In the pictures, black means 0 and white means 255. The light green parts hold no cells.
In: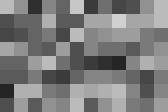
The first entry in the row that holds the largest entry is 79
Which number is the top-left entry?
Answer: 187
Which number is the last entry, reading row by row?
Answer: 157
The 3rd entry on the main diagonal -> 100
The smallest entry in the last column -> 111
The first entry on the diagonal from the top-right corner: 187
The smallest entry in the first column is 37
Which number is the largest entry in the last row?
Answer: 187
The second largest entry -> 199
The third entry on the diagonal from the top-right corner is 157
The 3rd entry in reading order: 47
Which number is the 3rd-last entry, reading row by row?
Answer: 122
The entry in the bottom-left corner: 79
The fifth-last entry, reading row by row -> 145
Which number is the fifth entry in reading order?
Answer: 100
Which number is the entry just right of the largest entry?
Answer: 166
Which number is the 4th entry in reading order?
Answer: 133
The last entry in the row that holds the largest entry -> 187
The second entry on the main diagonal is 100
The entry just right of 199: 59
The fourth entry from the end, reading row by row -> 176

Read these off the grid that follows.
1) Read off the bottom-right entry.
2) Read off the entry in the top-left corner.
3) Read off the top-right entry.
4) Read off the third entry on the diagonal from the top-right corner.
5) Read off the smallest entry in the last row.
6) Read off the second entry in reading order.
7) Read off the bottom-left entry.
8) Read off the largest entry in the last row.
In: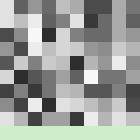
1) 190
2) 225
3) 117
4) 106
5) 57
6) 97
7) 225
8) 236

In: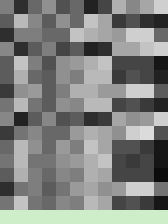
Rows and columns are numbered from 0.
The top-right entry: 207
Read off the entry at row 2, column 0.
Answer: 46
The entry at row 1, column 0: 92
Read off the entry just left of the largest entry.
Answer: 207
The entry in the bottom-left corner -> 116
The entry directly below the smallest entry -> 116
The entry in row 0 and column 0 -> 126
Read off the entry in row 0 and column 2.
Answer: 104
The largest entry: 219
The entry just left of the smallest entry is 69
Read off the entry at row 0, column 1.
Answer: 46
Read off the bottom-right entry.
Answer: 22
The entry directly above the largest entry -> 154
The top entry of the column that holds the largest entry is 166
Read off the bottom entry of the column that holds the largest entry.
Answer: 58
